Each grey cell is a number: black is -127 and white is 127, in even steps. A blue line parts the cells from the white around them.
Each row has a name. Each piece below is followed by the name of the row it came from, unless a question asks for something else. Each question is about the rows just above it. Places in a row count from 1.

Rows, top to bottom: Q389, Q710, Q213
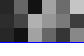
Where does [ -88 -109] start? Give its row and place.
Q213, 1
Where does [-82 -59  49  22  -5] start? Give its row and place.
Q710, 1
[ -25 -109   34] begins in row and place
Q389, 2

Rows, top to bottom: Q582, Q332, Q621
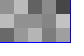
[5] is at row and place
Q332, 4
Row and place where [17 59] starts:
Q582, 1
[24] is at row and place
Q621, 2

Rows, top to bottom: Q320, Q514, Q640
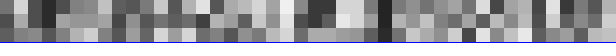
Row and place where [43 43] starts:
Q640, 23
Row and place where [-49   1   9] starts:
Q320, 5
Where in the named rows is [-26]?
Q640, 11
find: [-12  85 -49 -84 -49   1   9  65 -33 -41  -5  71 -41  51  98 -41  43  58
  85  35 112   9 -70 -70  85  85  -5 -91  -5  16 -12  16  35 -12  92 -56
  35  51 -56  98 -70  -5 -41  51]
Q320
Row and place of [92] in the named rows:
Q320, 35

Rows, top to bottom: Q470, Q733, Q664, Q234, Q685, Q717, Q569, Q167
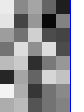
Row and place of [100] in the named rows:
Q733, 1
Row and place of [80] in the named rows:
Q664, 3
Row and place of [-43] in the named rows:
Q167, 3
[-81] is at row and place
Q685, 3
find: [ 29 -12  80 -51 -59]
Q664
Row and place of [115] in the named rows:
Q569, 1
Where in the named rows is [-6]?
Q685, 4

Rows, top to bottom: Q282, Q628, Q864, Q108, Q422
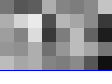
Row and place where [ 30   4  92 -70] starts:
Q864, 1
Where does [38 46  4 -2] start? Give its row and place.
Q422, 2
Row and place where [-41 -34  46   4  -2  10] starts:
Q282, 2
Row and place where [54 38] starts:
Q628, 5
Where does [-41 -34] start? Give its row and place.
Q282, 2
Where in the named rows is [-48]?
Q628, 4
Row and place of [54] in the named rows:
Q628, 5

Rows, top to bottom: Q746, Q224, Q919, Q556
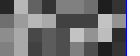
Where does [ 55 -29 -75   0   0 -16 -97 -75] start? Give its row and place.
Q746, 2
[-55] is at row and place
Q919, 3
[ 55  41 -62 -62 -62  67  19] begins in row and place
Q224, 3
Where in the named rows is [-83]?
Q919, 9
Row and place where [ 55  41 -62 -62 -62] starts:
Q224, 3
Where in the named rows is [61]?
Q919, 8

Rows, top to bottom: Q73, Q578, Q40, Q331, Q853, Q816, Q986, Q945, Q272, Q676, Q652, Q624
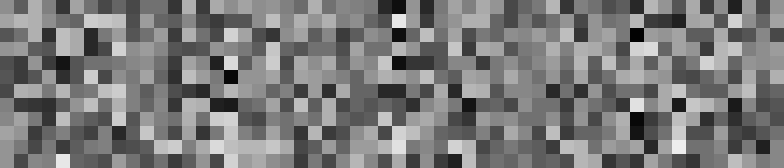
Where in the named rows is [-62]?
Q676, 7
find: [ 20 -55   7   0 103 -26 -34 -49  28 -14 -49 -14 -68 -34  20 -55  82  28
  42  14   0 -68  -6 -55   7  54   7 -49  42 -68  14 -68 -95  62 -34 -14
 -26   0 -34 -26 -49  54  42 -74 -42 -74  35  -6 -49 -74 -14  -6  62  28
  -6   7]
Q624
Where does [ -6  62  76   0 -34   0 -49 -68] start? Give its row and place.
Q986, 7
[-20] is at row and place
Q73, 22

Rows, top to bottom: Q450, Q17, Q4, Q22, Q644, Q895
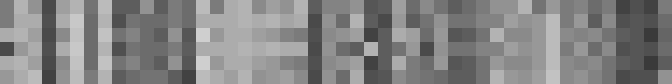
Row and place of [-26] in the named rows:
Q4, 48
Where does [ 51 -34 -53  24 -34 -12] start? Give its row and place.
Q17, 26
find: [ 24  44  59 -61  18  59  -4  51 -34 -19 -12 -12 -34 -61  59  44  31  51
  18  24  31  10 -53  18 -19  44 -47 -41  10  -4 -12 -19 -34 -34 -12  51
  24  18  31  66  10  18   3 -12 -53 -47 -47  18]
Q895
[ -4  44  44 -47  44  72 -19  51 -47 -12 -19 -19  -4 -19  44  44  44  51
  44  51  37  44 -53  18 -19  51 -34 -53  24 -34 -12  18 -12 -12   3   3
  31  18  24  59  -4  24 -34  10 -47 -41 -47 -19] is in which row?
Q17
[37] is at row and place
Q17, 21
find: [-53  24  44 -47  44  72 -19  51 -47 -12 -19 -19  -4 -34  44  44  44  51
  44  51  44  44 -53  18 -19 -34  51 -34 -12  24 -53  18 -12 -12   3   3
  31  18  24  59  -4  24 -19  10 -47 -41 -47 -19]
Q22

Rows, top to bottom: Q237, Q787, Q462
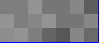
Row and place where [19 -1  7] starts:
Q787, 1
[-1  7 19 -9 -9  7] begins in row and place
Q787, 2
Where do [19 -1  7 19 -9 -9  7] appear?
Q787
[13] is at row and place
Q462, 1
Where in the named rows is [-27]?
Q462, 4
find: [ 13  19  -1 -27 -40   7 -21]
Q462

